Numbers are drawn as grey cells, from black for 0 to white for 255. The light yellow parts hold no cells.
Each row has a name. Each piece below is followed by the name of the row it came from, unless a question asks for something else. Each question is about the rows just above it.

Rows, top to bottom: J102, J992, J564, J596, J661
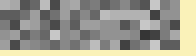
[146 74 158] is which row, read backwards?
J661
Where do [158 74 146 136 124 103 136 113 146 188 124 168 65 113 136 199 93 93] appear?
J661
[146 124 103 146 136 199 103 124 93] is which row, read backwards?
J596
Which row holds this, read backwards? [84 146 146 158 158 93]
J564
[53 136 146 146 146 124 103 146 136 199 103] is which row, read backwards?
J596
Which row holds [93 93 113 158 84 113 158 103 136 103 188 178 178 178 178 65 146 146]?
J992

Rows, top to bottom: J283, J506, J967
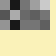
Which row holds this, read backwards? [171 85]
J506
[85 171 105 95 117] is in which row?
J506

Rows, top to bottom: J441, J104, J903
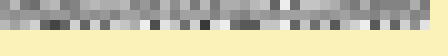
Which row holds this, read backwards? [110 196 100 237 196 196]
J903
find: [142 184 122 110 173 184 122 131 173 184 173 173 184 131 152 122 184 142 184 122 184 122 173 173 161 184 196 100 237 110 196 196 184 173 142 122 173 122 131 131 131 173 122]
J441
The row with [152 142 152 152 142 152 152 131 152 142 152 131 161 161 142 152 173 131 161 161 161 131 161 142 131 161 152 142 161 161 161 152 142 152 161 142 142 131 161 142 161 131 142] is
J104
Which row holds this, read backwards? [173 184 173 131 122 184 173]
J441
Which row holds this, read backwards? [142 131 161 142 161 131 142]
J104

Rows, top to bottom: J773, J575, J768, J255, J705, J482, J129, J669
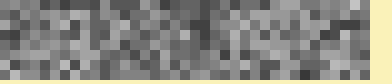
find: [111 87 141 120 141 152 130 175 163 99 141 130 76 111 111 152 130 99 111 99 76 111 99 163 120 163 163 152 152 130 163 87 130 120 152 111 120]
J575
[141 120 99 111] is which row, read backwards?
J482

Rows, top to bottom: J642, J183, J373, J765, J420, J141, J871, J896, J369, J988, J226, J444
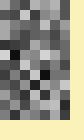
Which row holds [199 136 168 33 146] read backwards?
J369
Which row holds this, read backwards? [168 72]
J420
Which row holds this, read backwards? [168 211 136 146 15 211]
J141
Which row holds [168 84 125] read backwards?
J444
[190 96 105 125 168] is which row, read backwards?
J373

